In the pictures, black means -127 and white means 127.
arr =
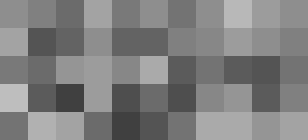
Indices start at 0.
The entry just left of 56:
14
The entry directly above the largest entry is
-6
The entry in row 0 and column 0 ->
14
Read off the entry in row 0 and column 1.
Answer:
0
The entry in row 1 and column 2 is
-28
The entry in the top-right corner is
14
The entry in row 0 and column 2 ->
-20
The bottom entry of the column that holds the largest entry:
-12
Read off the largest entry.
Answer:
62
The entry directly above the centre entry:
-28
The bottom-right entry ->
35
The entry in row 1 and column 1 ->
-43
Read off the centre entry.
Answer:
42
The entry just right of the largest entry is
-36

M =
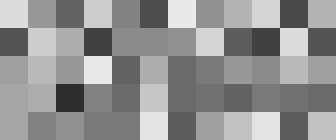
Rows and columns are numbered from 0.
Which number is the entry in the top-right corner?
51
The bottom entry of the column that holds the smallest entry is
17
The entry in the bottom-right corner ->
65
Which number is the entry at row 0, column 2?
-29
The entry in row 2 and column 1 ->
58
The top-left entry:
92
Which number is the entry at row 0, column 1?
24
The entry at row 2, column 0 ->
31
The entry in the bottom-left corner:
38
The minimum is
-81
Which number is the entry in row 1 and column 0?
-43
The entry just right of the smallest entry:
2
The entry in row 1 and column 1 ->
77

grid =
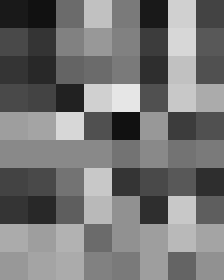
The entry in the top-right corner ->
-60
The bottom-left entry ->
24
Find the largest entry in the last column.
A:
43
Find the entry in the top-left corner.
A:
-102
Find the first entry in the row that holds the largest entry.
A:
-54
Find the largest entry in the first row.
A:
80
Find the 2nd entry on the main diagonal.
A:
-75
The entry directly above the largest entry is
-5
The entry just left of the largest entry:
80
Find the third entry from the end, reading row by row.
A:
30
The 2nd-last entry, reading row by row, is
-27
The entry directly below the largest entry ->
-110
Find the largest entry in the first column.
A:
43
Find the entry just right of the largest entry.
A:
-47
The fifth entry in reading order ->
-5
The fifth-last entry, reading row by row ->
1

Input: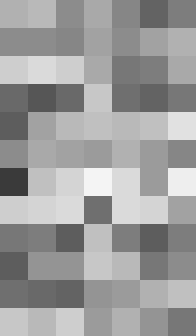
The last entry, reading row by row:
-8
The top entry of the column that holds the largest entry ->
41
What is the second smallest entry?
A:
-41
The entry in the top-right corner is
-2
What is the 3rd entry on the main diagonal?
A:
78
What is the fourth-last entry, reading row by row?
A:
27
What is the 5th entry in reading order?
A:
6
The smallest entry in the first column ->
-69
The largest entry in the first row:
57
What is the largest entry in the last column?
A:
110
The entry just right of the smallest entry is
64
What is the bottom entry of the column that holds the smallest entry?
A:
71
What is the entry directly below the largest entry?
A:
-16
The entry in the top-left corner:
49
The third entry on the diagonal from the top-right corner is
-8
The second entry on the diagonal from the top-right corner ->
34
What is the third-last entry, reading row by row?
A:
49
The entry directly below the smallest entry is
78
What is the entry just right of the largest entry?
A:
90
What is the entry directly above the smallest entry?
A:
12

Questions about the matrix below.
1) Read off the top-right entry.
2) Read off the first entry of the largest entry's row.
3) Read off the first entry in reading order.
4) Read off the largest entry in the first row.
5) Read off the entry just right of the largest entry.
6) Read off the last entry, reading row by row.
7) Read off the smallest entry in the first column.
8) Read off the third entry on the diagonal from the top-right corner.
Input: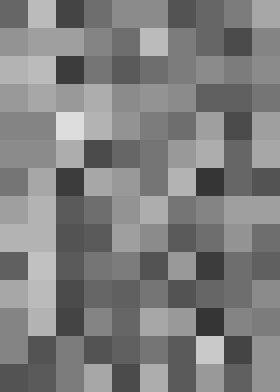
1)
39
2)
4
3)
-25
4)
59
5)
51
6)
19
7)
-44
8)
11
